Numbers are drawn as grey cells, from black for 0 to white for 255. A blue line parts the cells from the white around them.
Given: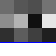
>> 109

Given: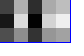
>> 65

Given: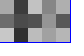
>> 169

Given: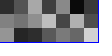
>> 45

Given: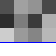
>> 80

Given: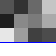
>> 84

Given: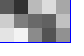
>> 89

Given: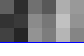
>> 96
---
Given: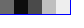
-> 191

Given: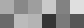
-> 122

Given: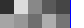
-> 173

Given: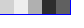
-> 45

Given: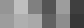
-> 141

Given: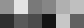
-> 199

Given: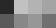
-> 151

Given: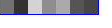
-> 85

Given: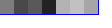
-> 193
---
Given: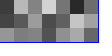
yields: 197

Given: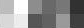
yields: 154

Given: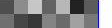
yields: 161

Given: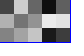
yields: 234

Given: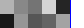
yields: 100

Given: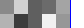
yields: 241

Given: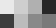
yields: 137
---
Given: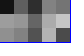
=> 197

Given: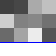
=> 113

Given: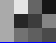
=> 133

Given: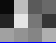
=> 54

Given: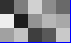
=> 168

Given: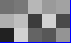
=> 73

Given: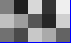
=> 208

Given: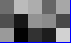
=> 72

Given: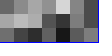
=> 75

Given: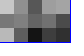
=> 75
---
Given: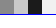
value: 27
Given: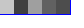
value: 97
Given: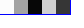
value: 208
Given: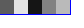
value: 130
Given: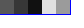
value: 225
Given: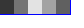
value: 163
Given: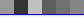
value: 113
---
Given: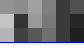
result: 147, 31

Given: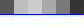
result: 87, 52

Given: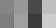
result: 133, 204

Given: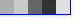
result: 174, 224

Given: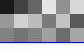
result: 25, 166

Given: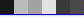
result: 24, 74
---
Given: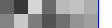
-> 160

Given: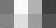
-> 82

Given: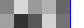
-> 116

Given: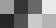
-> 180

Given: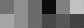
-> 66

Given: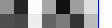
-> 187

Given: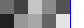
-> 228

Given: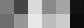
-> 12

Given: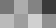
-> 144
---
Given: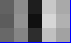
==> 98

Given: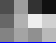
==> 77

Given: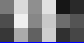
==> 122

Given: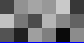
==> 68

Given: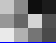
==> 198

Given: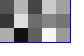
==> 83

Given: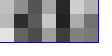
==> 191

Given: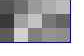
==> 85
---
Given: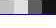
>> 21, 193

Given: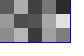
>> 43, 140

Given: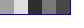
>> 72, 161

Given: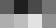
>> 116, 174

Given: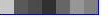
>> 129, 199

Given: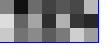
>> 185, 201

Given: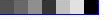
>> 0, 81
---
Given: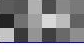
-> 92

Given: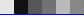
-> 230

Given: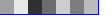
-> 160

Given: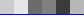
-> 204

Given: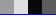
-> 156

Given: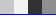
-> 200
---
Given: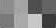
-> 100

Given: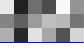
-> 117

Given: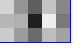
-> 121

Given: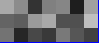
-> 191

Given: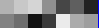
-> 34

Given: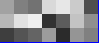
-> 143
